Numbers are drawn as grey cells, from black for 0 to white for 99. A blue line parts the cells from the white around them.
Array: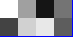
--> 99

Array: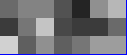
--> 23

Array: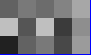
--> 74

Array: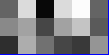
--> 53

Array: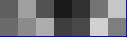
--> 37

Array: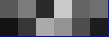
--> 34
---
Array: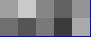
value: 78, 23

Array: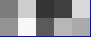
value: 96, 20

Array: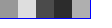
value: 86, 17

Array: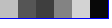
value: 82, 3

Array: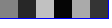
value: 75, 2

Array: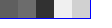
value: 93, 19
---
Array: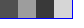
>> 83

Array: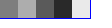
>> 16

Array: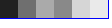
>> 53

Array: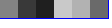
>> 78

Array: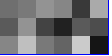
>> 52

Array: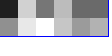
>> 73
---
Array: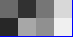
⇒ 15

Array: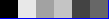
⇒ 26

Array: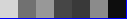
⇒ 22

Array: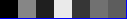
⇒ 21

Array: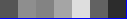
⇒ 86

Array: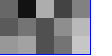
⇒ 50

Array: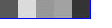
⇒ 20

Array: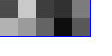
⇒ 48
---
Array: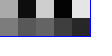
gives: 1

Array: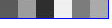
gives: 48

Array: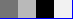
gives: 0

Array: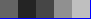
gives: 56

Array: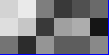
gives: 31

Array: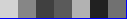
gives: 13

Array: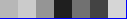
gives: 26

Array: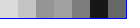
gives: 9
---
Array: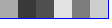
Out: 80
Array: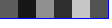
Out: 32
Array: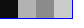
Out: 79
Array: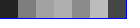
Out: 27
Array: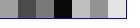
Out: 88
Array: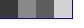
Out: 82
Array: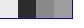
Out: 61
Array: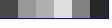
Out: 15
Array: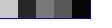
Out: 2
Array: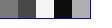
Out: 68
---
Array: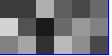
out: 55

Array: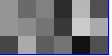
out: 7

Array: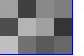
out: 35

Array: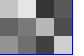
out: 25

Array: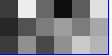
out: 78

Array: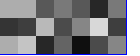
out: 29
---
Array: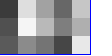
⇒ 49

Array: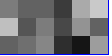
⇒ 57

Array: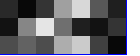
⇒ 7

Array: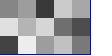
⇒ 43

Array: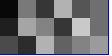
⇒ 78

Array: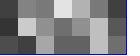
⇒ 74

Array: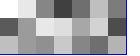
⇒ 82

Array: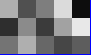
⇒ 63
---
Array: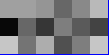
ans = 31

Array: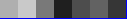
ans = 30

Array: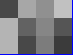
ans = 28

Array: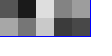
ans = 78

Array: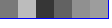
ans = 38

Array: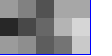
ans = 36

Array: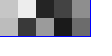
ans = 60

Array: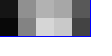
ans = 83

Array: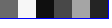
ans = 28

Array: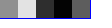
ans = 18
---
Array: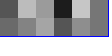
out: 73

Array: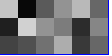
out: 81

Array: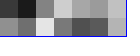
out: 10

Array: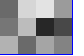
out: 73

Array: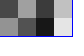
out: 62

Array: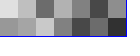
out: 74

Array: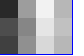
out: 52

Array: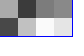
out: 23

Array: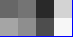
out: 45

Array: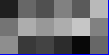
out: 67
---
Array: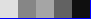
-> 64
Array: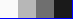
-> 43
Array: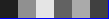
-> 89
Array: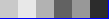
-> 69
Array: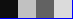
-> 38
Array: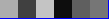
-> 76
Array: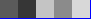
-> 76
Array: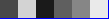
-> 10
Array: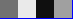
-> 6
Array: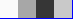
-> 21
